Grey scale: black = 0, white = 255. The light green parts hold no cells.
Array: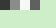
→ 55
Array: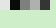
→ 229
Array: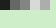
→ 30
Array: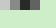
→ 200
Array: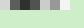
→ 214
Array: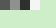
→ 86
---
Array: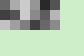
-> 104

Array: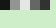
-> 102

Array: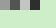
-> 196

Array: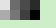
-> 63

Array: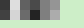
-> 127

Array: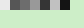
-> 193
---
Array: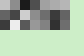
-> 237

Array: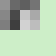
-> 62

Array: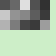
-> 124

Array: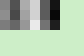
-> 103

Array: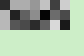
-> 86

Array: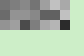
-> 159

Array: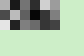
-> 34

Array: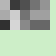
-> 214

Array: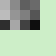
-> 167
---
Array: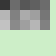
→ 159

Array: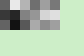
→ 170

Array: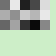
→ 50

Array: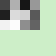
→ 252

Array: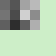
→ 45

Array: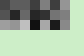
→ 168
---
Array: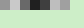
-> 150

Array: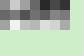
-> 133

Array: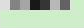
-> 131

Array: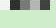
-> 121

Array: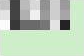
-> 166

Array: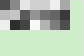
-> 147
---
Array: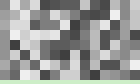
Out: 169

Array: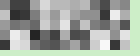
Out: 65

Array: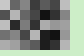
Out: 133

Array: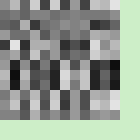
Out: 100

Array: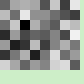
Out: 176

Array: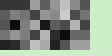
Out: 54

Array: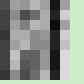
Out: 150

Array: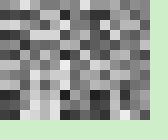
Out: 225

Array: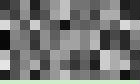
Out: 151
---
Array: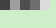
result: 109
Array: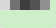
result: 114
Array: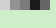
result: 123
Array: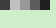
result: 93
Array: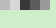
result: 153
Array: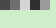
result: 111
